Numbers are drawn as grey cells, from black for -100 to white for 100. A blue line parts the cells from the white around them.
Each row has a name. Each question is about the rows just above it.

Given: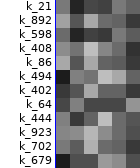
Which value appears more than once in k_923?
[10]
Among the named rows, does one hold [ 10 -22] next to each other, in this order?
no
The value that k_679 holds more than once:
[-38]
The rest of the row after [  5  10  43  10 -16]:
[-38]
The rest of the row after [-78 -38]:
[-38  21  10 -38]
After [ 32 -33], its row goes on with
[ 32 -22 -28 -55]

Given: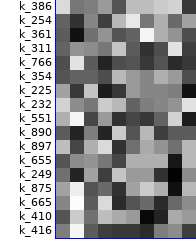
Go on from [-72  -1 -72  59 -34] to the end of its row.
[ 44 -51 -28 -28]
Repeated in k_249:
[21]
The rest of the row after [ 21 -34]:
[ 49  49  59  65 -56]
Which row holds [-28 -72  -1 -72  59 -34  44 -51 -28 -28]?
k_890
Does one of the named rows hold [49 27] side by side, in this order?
no

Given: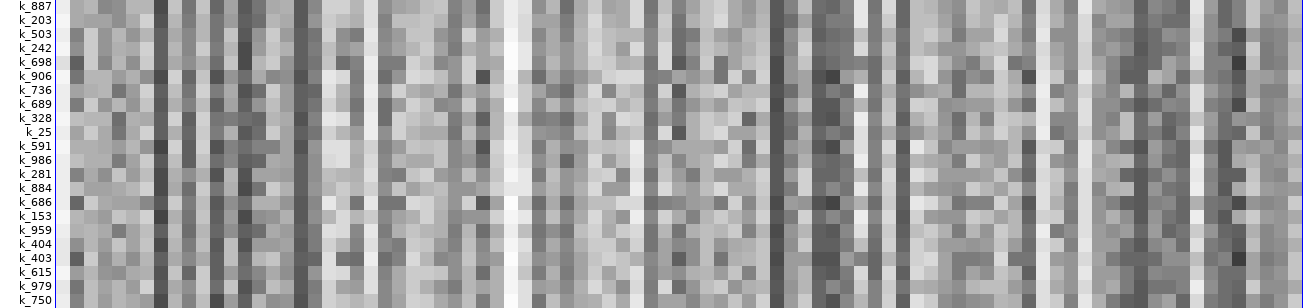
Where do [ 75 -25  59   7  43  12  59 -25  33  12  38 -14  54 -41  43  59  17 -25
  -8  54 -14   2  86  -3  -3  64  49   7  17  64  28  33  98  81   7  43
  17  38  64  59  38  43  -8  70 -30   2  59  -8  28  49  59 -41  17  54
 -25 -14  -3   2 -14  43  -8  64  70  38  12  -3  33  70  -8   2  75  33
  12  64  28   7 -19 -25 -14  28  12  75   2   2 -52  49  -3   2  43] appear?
k_698
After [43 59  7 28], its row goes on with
[ 38  64  38   7  17  17  64  92  81   2  49   7  33  70  38  17  86   7
  64  33   2  43  59  43  22  64 -30  -3  64 -14   7  -8  86   7  70 -30
  64  22  17  17  59  49  28  43 -19  64  59  -3  75  17  38  12 -30  17
  -8 -19  86  -8 -30  33  59  22  17  33]
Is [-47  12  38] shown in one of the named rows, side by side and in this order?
yes
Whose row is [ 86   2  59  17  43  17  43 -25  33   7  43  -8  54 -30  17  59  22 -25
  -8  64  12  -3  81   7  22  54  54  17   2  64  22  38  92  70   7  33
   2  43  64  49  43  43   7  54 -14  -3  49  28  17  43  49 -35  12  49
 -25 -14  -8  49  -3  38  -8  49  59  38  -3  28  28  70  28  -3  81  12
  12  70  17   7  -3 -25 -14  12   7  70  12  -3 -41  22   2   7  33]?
k_503
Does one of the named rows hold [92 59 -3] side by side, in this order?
no
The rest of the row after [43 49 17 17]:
[ 28  64  81  81  22  43  17  38  70  22  22  86   7  70  33  22  49  70
  33  33  59 -30  -3  64 -14   7  -8  81   7  64 -19  43  22  17  12  59
  43  28  54   7  75  49  -3  75   7  38  43 -30  17  -8 -14  86   7 -30
  33  59  22  17  22]
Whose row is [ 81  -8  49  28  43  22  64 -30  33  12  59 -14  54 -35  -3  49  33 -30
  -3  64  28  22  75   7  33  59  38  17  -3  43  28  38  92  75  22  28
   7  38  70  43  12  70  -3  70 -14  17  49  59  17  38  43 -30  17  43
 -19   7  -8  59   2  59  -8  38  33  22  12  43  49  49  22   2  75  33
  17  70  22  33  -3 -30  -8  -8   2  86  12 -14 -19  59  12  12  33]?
k_979

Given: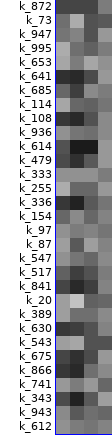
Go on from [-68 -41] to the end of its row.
[19]
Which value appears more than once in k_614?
[-79]
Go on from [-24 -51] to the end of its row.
[-36  -3]
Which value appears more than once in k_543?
[-36]
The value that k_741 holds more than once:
[19]

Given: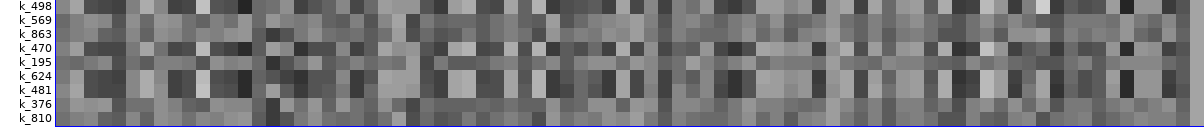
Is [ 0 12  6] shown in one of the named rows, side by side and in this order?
yes
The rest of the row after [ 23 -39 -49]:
[ 29  35 -44 -39  29 -34  40 -54 -34 -17 -28 -54  29 -44   6 -49 -11 -28
   6 -39 -60 -34  29  23  12  17 -54  17  29 -44  23 -22  17  23 -34  35
 -60 -49  46  23 -49 -17  29 -54 -17 -39 -28  23 -66  17  17 -49 -28  29]
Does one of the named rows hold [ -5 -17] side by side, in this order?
yes
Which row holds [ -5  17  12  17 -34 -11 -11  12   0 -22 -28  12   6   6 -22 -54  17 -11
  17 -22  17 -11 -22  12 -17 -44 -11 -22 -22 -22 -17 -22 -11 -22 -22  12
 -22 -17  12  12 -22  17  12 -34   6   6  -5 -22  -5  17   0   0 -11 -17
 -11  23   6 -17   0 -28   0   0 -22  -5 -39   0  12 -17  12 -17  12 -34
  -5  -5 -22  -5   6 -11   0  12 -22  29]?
k_376
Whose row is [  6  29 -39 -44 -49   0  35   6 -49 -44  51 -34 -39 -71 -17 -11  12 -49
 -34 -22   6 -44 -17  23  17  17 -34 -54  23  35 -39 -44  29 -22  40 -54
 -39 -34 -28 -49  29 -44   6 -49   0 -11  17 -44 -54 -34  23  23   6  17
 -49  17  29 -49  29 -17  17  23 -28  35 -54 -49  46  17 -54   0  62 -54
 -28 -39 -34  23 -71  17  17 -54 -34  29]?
k_498

